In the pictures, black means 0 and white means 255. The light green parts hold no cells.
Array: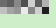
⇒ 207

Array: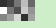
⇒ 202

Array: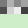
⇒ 237

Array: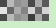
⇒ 102

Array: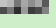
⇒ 75

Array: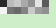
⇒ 156

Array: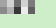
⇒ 236

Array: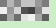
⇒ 137

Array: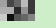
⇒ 147
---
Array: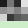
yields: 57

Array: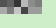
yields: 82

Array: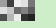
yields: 63

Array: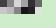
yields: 49

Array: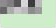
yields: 102

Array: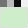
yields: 187

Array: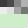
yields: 117
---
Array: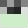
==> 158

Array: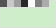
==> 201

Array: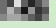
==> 67

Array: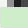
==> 145

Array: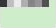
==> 191

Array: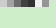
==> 162

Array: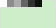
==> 140
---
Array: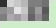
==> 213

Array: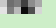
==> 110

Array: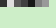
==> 223

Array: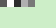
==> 255

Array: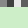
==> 64

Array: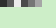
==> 90

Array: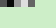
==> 8

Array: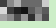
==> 137

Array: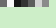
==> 249

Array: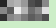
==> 168
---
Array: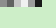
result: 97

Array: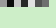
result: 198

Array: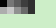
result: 173

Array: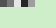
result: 81

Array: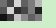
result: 57

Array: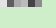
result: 94

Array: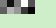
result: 95

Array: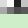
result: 196

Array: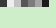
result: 194
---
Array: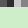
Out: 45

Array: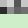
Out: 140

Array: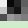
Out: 154

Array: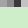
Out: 139

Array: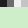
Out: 109

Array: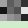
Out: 147

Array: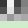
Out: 153
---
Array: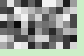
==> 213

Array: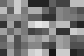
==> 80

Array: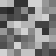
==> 151

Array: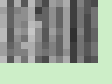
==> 115

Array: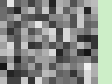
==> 175
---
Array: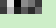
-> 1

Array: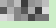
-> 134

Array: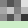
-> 129

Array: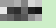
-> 46

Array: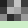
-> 167

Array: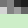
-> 46
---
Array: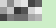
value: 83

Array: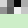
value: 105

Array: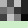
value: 138

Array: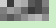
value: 57

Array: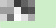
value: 240

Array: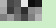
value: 45

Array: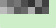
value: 51
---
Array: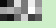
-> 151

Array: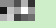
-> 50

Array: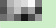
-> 125

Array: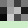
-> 118

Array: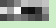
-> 194

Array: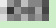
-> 81
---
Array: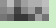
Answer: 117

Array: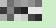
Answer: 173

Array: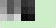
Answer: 201

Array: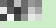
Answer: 64

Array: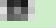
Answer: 196

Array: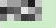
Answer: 115

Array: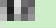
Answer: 192

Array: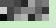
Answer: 10

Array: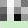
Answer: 77

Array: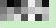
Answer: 150
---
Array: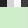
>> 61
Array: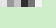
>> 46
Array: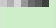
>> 150
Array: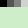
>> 209
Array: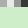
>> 56
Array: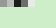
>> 108
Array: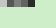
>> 99
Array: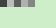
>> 176
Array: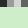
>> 98
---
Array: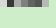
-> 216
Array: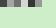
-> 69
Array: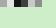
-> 169
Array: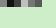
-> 134
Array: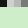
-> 20
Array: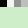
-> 6
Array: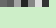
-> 105
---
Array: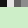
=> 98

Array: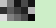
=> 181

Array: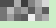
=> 187

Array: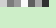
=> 170

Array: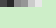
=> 150

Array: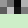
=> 150
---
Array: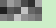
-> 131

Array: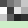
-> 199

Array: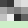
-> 194

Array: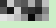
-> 227

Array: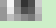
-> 150

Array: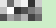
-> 82

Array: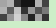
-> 67

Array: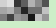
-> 124
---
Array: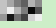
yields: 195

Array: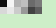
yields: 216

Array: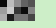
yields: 158

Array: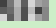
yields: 93

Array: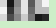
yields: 244

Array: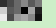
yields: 207

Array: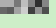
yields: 103

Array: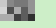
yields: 213

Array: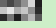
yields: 198

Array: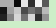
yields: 21
